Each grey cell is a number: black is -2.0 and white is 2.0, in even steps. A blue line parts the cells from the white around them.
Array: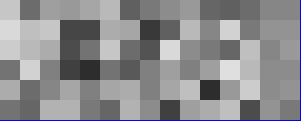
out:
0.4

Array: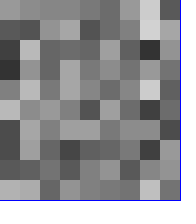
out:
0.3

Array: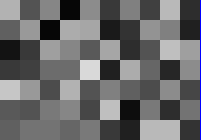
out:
0.5

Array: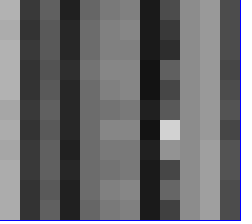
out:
-0.8

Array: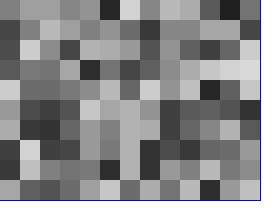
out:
1.2

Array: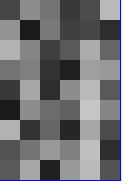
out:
-0.4

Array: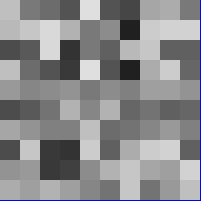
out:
-0.5

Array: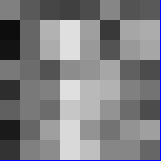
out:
0.6

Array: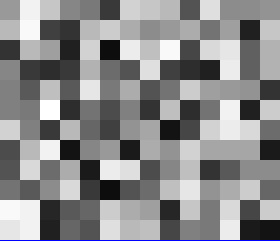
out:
0.8
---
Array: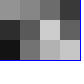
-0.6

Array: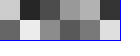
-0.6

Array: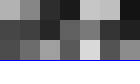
-0.1

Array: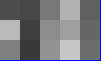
0.2

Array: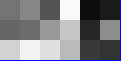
1.1

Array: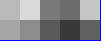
-0.6

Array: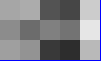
0.0

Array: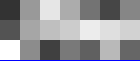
1.7

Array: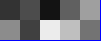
1.7

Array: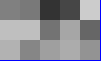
-0.2
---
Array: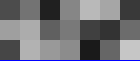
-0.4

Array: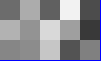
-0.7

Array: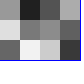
1.2

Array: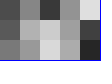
0.7

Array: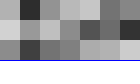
0.8

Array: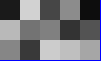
1.0

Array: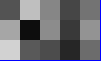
-1.4

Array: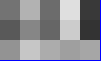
0.5

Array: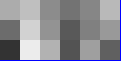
0.5
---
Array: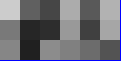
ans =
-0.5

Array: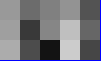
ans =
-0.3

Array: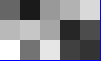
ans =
-1.6

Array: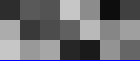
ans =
-0.6

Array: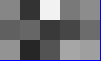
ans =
-1.2

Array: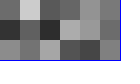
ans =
1.2

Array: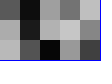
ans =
-1.8

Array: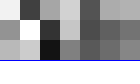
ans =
-1.0
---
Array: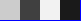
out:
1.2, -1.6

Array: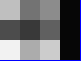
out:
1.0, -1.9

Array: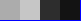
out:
0.7, -1.7

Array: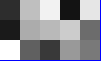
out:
-1.3, -0.1

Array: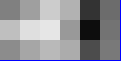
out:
0.0, -0.1

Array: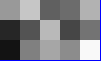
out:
0.4, 1.9
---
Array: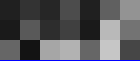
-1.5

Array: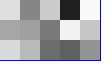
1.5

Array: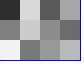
-1.3

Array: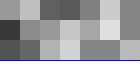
0.4

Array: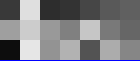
-1.1

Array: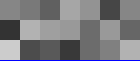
0.1
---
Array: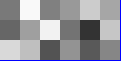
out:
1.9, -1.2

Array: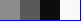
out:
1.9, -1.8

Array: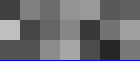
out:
1.0, -1.4

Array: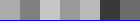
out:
1.1, -1.1

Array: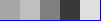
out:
1.5, -1.1

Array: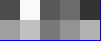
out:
1.9, -1.2

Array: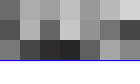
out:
1.3, -1.4

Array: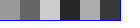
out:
1.2, -1.4
